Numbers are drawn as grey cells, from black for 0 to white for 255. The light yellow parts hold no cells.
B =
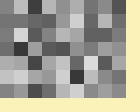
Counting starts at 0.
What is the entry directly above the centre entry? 182
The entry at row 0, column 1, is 188
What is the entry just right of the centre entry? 144
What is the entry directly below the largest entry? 188
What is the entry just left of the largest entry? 103
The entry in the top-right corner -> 83
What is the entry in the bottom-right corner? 138
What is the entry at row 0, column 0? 131
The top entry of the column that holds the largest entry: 116
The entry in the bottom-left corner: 131
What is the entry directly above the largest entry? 123
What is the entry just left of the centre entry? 90
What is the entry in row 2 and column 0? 123
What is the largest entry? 219
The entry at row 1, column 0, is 116
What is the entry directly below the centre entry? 194
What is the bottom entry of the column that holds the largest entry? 138
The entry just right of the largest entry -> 90
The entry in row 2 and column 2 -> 90

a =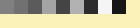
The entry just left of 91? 113
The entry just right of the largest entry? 22
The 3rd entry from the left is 91

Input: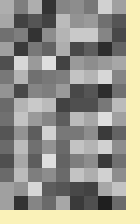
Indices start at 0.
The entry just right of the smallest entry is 106
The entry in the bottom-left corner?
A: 160
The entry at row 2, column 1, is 126
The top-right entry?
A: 160
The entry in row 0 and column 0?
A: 174
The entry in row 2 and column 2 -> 51
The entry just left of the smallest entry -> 79
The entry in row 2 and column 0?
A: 112
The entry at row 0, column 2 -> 174
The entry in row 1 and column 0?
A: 167
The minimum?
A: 31
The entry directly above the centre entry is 154
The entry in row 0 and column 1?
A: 126

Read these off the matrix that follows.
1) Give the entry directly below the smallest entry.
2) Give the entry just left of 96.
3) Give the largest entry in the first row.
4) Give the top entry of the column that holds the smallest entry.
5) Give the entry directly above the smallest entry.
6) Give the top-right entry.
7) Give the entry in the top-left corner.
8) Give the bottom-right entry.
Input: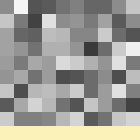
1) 176
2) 102
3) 245
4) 102
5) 134
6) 197
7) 140
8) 211

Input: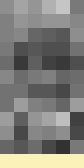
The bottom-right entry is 121
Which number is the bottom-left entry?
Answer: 102
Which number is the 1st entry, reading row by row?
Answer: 142
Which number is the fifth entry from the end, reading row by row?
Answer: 87
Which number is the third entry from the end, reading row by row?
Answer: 72
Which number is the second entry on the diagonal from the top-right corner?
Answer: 149
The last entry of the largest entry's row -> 121
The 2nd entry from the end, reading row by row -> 50
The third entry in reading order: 149
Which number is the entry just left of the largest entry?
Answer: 177
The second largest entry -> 190
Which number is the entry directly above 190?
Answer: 102
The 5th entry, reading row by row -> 197

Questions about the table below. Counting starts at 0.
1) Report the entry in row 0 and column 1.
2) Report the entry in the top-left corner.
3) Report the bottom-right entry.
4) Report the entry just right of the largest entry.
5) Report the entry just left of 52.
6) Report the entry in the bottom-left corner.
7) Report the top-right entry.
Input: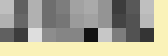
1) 96
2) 191
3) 52
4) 141
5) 82
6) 96
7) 191
